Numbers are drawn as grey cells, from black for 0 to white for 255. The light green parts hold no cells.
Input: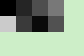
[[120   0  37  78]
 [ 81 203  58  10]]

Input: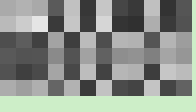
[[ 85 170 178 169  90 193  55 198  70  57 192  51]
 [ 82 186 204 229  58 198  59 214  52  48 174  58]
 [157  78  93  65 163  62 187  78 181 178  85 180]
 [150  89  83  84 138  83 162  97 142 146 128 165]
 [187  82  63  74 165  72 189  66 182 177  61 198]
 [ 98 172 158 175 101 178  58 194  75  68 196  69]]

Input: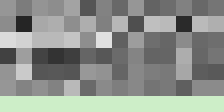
[[117 150 124 148 141 163  85 130 104 150  99 109 129 104]
 [175 140  37 168 174 142 174 128 183  79 191 186  42 186]
 [110 219 210 185 185 196 142 224  96 157 110 102 139 105]
 [117  65 158  67  51  62 101  87 107 132 100 101 173 103]
 [ 89 148 202  86  88  85 152 146 101 136 125 121 167  93]
 [139 150 131 144 130 185 106 138 126 136 116 121  95 139]]

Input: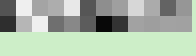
[[150  83 239 164 173 232  86 142 159 215 171  99]
 [161  46 182 239 111 136  92   8  51 162 158 162]]

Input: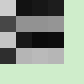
[[ 29 205  18  23]
 [149  70 146 146]
 [ 13 196  24  10]
 [182  45 181 185]]

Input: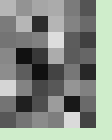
[[ 84 182 147 166 171 123]
 [106 123 182  44 180 131]
 [ 64 115 121 129 221  92]
 [102 136  17  56 172  91]
 [ 39 141  93  16  67 119]
 [129 213 131  70  88 149]
 [105 116  31  79 156  24]
 [ 67  87 115 139 126 218]]

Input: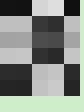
[[ 16  19  18 213 222]
 [191 190 191  55  47]
 [164 163 164  77  74]
 [197 196 198  49  41]
 [ 42  44  43 189 196]
 [ 37  37  36 194 202]]

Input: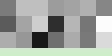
[[134 123 191 191 155 163 175]
 [252  90 164 206  46 182 118]
 [218 173 151  24 110 170 120]]
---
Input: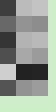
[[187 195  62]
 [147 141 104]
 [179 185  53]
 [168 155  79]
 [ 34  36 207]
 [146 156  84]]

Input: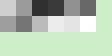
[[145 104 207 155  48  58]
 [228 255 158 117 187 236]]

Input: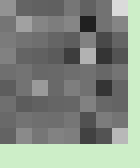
[[114 218 147 100  97  96 118  97]
 [114 133 117 161 133 125 134  32]
 [ 73 100 123 115 111 101  94 129]
 [ 52  83 129 100  97  91  61 178]
 [103 116 111 115 104 105 110 113]
 [ 52 100  93 115 154 105 126 113]
 [103 100 111  92  97 101 102 129]
 [124 116 105 115 111 110 118  81]
 [ 83 184  99 138 118 130 126  65]]

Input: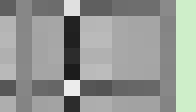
[[110 138  95 135 110 108 224  95  95 109 110]
 [165 132 180 135 165 166  34 182 183 168 165]
 [165 134 183 136 164 167  32 186 186 168 166]
 [166 135 176 136 164 168  44 177 177 168 166]
 [165 134 185 137 165 165  28 186 188 167 166]
 [104 136  86 134 105 102 236  86  83 101 103]
 [162 132 174 132 161 163  44 173 174 163 162]]

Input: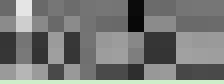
[[118 118 106 229 105 118 108 116 118 117  11 107 106 117]
 [106 107 139 206 137 105 139 115 106 105   8 139 139 106]
 [153 154  53 117  54 155  55 116 152 156 136  53  54 157]
 [159 158  54 121  51 159  54 112 157 159 126  52  52 161]
 [ 74  73 154 182 155  73 153 114  74  74  46 152 154  71]]

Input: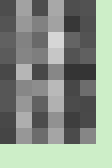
[[ 78  82  77 162  77 168]
 [ 55  79  84 152 129 162]
 [100  83  97 130 105 214]
 [ 83  96  91 133 126 198]
 [ 52  52  72 182  72 135]
 [ 71 109  86 135 141 185]
 [ 75  72  86 151  97 177]
 [ 62  73  72 174  76 145]
 [ 75 134  69 151 108 165]]

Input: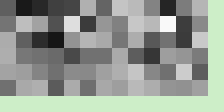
[[124 181  95  25  40  64  69 176 100 196 186 131  37]
 [ 61 137 116 190 162  81 222  59 150 129 199 184 249]
 [ 59 201 172  96  44  22 147 181 169 118 173  88 114]
 [149 123 174 119 113 106  73 113 113 170  93  54 158]
 [204  93 163 158 132 112 139 137 160 175 197 135 112]
 [145 160 112 169 175  91 171 111 168 158 185 173 148]]

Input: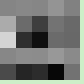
[[148 129 133 136 134]
 [115 105 171 107  62]
 [107 104 212  46  15]
 [152 138 135 141 140]
 [  7 114  74  37  44]]
